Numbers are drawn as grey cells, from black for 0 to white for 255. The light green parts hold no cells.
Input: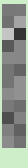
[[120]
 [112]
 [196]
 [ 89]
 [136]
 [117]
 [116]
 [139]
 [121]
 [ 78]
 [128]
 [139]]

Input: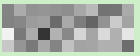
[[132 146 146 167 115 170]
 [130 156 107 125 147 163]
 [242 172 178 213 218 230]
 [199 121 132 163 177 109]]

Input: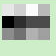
[[230 252]
 [  0  75]
 [140 177]]

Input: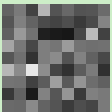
[[ 99  67  84  83 107]
 [ 85  99  67  58 132]
 [ 96 114  26  71  65]
 [165  71 117 115 113]
 [ 86  50 139 130  72]
 [183 231  69  92  48]
 [116  65 159 148  96]
 [ 56  26  86  58 121]
 [106 138  84  78 122]]

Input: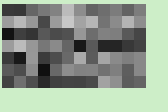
[[ 57 101 130 141 110  99]
 [156 151 155 163 115 180]
 [ 18  52  75 151 129  89]
 [156 151 138  23  37  56]
 [ 58 152  77 170 165 127]
 [ 90 140 104 130 113  94]
 [ 66  78  64  67 162  92]]

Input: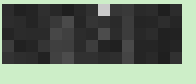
[[ 44  36  40  40 202  57  44  44]
 [ 45  36  57  38  49  60  38  38]
 [ 37  42  71  44  76  60  44  34]
 [ 60  37  63  43  35  73  37  36]
 [ 51  44  65  49  44  69  41  49]]
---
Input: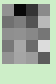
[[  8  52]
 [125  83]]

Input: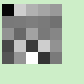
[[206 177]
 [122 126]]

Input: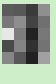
[[ 88  59]
 [142  67]]

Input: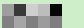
[[ 57 207]
 [166 127]]

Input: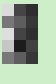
[[69 46]
 [94 55]]

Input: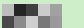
[[ 37  64]
 [139 207]]

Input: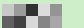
[[155  49]
 [ 66 217]]

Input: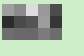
[[139 221]
 [ 74  84]]

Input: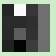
[[251  54]
 [ 42  47]]
